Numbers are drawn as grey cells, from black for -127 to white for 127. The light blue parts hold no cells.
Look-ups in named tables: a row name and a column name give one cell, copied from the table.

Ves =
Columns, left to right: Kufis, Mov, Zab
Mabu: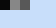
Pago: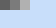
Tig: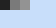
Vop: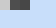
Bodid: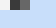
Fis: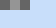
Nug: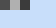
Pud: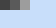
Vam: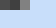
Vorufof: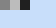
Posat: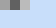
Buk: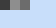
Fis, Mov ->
21
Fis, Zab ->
-26
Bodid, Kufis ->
115
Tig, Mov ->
-5
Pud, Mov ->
-37
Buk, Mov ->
14
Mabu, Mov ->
7
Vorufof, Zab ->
-95
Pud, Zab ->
29
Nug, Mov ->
48
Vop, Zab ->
-56

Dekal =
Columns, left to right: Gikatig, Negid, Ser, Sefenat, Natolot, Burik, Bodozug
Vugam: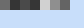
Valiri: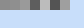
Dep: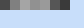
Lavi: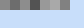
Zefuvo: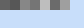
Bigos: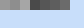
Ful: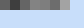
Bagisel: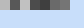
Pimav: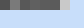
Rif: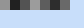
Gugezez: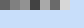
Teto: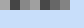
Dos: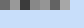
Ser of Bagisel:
65
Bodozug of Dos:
39
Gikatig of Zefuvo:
-29
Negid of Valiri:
15
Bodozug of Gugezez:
87
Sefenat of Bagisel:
-51
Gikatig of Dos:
-20
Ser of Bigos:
38
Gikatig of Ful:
-30
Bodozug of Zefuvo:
31
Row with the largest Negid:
Dos

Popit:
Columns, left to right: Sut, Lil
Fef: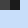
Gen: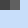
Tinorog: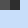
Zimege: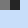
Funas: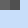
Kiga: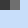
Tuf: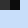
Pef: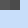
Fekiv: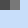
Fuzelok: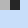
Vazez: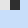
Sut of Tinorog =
-47
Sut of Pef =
-42
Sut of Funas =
-29
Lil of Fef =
-100
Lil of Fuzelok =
-89
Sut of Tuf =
-79
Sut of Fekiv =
-52
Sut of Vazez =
101
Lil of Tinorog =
-81
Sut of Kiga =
-70
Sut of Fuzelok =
54
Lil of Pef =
-52

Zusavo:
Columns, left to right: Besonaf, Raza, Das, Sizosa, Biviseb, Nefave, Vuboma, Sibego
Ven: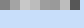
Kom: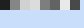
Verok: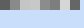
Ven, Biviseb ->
30
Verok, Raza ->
10
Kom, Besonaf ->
-96
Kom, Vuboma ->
105
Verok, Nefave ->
-1
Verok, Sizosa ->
72
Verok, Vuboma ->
86
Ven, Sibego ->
-40
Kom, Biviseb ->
-1
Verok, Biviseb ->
12
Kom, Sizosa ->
92
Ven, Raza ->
36
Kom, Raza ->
6

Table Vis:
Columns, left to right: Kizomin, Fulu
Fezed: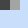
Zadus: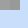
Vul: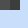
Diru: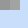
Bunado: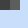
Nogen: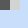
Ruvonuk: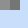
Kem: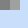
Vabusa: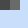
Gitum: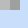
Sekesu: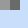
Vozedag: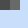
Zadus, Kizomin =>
31
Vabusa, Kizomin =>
-55
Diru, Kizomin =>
23
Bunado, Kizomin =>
-63
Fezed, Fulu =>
36
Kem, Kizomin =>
0

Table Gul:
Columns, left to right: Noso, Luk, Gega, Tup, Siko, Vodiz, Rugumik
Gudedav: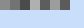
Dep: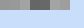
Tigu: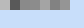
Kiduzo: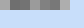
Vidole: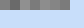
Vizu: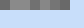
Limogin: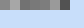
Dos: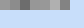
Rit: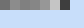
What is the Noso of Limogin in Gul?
8
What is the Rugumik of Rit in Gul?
-65
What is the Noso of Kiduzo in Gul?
40
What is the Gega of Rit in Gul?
0
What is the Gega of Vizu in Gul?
10
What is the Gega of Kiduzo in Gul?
-12
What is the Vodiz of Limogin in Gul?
26
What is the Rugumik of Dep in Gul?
30
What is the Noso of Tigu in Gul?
58
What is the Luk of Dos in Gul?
12
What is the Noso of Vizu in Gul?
-20
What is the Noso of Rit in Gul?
-15
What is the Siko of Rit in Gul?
23
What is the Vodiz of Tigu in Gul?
2
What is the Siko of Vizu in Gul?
7
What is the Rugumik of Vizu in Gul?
-22
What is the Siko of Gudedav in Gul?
-34
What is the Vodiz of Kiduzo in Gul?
-7

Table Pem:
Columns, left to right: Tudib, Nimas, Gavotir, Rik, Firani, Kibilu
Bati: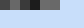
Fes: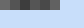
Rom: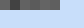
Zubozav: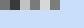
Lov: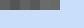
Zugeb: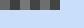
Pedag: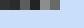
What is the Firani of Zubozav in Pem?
87
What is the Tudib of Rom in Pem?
-28
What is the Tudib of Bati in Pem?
-58
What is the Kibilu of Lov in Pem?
-22
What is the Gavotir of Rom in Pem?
-29
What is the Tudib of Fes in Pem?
-22
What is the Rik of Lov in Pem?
-38
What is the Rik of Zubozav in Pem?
-5
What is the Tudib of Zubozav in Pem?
-11
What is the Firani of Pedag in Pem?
13
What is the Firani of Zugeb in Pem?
-17
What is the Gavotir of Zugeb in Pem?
-8
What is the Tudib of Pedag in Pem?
-77
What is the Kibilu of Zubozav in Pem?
-3
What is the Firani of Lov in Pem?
-20
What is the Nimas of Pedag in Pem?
-84
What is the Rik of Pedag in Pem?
-92
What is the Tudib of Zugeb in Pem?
-24
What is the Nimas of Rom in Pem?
-61
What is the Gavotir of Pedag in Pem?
-35

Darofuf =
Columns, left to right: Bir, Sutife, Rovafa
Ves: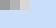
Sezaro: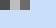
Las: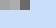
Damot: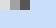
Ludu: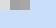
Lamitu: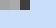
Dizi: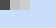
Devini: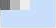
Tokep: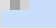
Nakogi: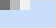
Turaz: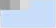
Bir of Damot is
94
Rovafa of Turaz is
92
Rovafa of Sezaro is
-20
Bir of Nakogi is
-12
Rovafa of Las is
-21
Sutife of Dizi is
66
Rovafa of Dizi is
78
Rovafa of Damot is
-41
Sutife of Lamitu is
43
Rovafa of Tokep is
82
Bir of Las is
36
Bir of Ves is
28
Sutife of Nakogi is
58
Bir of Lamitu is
36
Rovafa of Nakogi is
113
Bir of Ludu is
93

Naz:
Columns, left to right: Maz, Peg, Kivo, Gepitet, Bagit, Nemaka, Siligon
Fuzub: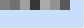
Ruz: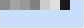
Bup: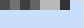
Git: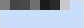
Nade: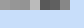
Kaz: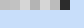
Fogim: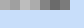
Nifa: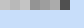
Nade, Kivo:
20
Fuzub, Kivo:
32
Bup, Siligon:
-77
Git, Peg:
-59
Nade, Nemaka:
-31
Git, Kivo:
-55
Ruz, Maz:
11
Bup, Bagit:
58
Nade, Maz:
28
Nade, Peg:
22
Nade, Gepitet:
59
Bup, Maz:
-51
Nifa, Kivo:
68
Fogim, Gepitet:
44
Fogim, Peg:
32
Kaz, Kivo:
86
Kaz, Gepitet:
52
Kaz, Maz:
63
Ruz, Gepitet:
1
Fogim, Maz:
45

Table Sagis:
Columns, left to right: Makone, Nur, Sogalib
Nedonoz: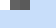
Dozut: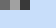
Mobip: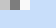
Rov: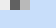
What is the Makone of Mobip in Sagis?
69
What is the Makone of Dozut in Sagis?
-21
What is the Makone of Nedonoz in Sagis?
127
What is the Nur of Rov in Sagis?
-30
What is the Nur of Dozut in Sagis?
33
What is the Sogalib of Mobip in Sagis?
121
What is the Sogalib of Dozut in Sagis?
-70
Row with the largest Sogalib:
Mobip

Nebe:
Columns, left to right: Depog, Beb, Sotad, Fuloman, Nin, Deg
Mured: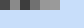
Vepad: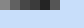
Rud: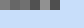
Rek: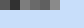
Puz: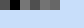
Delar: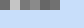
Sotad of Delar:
-6
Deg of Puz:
-24
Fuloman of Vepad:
-68
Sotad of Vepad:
-56
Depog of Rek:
-40
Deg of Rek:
10
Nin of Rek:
-31
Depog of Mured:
-55
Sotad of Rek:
-2
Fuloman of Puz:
-48
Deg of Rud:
-48
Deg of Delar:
-14
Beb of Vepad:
-30
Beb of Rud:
-24
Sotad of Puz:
-9
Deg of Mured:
26
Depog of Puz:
-47
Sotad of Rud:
-15
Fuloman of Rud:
-46
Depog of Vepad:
6

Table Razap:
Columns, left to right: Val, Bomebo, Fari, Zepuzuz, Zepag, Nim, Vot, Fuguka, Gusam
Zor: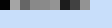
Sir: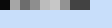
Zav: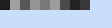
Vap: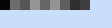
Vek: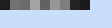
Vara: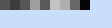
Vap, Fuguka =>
-80
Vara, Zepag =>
-38
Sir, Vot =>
19
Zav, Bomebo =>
32
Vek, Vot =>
-1
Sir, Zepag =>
60
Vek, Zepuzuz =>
35
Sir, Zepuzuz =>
14
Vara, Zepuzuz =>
30
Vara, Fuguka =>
-23
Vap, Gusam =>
-65
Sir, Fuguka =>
-60
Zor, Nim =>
20
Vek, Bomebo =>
-13
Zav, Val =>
-97
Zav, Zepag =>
-7
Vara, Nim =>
66

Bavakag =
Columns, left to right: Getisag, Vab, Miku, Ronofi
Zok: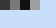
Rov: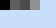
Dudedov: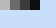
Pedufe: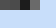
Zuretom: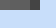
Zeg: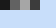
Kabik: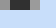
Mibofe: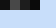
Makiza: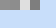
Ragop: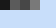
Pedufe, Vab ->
-52
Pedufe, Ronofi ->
-21
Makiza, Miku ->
95
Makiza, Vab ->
13
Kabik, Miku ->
-79
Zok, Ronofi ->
31
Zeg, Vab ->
-29
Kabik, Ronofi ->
27
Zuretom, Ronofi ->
-59
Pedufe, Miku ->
-99
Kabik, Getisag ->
21
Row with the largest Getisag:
Dudedov

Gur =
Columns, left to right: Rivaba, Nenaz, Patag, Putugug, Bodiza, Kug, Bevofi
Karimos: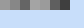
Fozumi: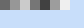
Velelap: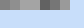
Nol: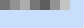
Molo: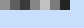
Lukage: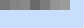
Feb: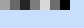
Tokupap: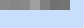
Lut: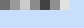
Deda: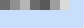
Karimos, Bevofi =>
-64
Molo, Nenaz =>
-33
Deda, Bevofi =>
90
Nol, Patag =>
44
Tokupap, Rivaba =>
10
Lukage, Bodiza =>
-3
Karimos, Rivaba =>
26
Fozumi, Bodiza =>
-62
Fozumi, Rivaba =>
-22

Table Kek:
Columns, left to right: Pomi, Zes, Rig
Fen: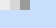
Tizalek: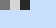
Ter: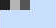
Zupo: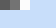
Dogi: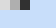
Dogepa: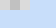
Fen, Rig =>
26
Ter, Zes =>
53
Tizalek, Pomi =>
-9
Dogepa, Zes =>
65
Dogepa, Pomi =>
88
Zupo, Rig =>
124
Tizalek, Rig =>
-88
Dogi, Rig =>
-78
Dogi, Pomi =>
91
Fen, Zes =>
86
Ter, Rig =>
-42
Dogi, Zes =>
47
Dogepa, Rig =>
91
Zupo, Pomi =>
-36
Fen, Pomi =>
109
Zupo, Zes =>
-12
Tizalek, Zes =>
85
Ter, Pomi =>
-94

